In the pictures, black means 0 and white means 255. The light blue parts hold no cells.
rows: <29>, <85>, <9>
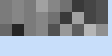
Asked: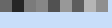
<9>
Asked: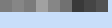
<29>
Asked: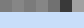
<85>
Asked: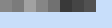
<29>
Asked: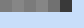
<85>
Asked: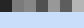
<9>

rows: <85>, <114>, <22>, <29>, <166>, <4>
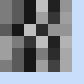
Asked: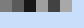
<4>
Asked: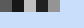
<85>
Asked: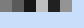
<85>
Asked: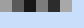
<166>

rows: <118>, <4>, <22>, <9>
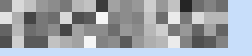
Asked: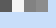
<4>
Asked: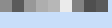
<9>
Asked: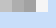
<9>

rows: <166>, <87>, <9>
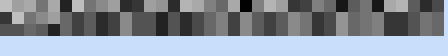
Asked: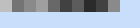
<87>
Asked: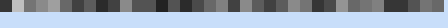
<87>
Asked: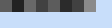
<9>
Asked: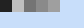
<166>
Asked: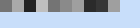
<166>

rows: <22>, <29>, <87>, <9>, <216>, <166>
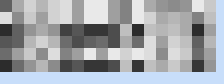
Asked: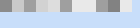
<29>
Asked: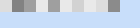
<216>
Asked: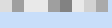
<29>
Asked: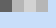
<9>
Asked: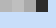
<87>
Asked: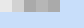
<29>
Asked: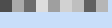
<9>

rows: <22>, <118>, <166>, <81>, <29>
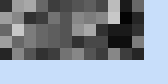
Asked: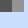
<166>
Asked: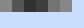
<29>
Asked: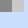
<118>
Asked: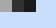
<166>
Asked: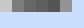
<166>
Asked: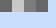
<166>

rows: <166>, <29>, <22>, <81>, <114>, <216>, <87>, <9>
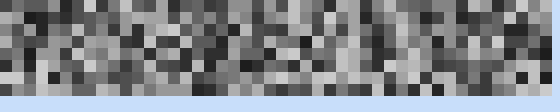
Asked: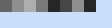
<29>
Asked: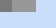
<9>
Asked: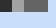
<114>
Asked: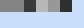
<166>

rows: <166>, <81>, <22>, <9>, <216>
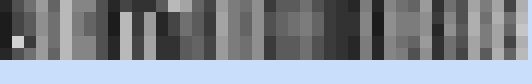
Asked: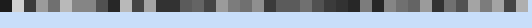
<9>
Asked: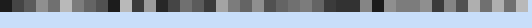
<81>
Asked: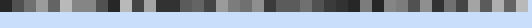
<216>

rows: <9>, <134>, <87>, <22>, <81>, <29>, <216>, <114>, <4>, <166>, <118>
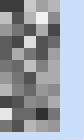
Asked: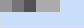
<216>
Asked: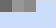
<114>

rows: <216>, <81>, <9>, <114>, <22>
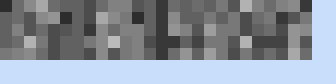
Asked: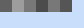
<22>
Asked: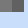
<81>
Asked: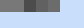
<9>
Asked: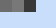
<81>
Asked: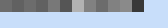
<216>
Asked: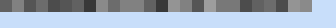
<9>

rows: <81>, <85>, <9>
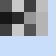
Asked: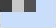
<9>
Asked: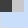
<9>
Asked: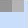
<85>
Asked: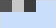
<81>

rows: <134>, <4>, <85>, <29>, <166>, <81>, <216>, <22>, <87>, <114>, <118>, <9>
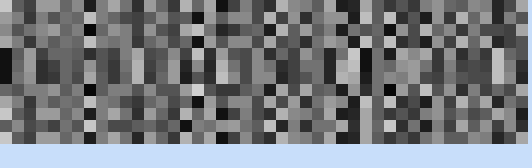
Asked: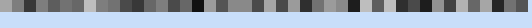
<87>
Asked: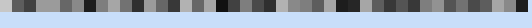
<114>
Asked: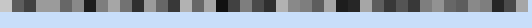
<134>

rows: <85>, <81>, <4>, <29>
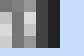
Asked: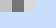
<81>
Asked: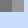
<29>
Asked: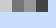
<29>
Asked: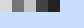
<4>
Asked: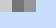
<29>
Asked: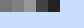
<85>

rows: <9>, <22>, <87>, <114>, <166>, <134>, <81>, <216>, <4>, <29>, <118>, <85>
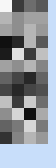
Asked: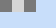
<118>
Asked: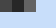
<81>
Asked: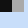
<29>
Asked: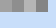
<134>
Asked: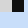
<29>
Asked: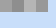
<87>

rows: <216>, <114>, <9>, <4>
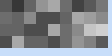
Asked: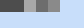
<9>
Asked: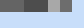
<9>
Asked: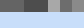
<9>
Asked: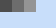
<4>
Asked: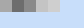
<9>
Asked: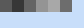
<216>
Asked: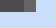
<114>

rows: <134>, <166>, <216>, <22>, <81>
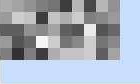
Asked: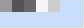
<22>
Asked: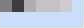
<81>
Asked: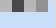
<134>
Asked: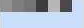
<134>

